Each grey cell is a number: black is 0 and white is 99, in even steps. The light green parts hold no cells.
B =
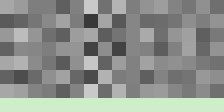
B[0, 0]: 65
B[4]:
[65, 69, 54, 46, 35, 56, 77, 38, 61, 50, 63, 54, 56, 53, 47, 44]
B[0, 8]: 70
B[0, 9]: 49
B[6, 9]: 49
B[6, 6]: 78
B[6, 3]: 48
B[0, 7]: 44
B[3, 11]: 36
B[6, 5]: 51
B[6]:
[65, 62, 51, 48, 37, 51, 78, 42, 69, 49, 59, 60, 52, 47, 54, 43]
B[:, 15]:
[43, 57, 47, 57, 44, 55, 43]
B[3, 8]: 26
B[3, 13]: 63
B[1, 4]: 63
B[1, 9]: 52
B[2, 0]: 59
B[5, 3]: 56
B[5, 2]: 41
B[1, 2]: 46
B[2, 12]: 58
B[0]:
[65, 60, 49, 49, 37, 50, 78, 44, 70, 49, 57, 61, 51, 46, 56, 43]
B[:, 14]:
[56, 49, 37, 40, 47, 59, 54]
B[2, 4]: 37
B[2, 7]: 36
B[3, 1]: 53
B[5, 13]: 45
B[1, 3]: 53
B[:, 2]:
[49, 46, 58, 52, 54, 41, 51]
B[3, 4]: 57

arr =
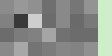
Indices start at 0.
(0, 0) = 54
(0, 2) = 56
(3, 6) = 56
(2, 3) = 64
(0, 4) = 53
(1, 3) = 42

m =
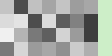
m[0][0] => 76
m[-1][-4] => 65
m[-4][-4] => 64
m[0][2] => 75
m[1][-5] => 30
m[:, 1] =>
[30, 88, 70, 83]
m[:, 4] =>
[76, 36, 82, 56]
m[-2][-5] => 47

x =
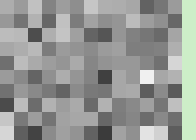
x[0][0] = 67
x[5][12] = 69
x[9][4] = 62
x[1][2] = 69
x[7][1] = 73
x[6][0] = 44
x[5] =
[60, 53, 39, 56, 67, 58, 51, 25, 65, 59, 93, 65, 69]
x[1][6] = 63
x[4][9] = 59
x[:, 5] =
[55, 48, 62, 57, 66, 58, 54, 66, 65, 57]
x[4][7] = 57
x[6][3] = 47
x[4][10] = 52
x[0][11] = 46
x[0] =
[67, 60, 75, 51, 61, 55, 77, 68, 67, 65, 38, 46, 60]
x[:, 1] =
[60, 45, 72, 67, 73, 53, 59, 73, 47, 37]
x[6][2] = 53
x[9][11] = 81
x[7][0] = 29
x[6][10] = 36
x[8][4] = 63
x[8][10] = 42
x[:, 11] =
[46, 56, 41, 50, 44, 65, 54, 46, 53, 81]
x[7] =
[29, 73, 42, 69, 61, 66, 41, 69, 49, 53, 62, 46, 74]
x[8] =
[77, 47, 61, 45, 63, 65, 65, 40, 48, 52, 42, 53, 43]
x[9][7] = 23
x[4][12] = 83
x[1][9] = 73
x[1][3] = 40

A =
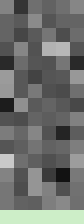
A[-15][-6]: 51
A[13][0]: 46
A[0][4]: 43
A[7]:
[11, 56, 35, 39, 34, 28]
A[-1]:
[46, 38, 37, 49, 53, 43]
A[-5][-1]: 49
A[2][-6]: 39
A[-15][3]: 38
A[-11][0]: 16
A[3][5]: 33
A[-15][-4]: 43
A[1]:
[39, 35, 54, 33, 39, 39]
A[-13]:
[39, 27, 35, 46, 30, 42]
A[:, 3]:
[38, 33, 46, 69, 32, 33, 31, 39, 36, 32, 38, 31, 23, 50, 49]
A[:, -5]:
[20, 35, 27, 52, 42, 34, 34, 56, 30, 40, 37, 43, 32, 30, 38]
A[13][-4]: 58
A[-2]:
[46, 30, 58, 50, 31, 44]
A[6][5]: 43
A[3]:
[32, 52, 32, 69, 71, 33]
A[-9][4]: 29

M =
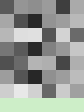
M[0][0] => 35
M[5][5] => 73
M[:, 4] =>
[24, 61, 82, 59, 27, 61, 79]
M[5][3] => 56
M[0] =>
[35, 58, 55, 60, 24, 66]
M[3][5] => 77
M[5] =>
[61, 33, 15, 56, 61, 73]
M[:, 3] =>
[60, 57, 33, 50, 68, 56, 40]
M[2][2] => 87
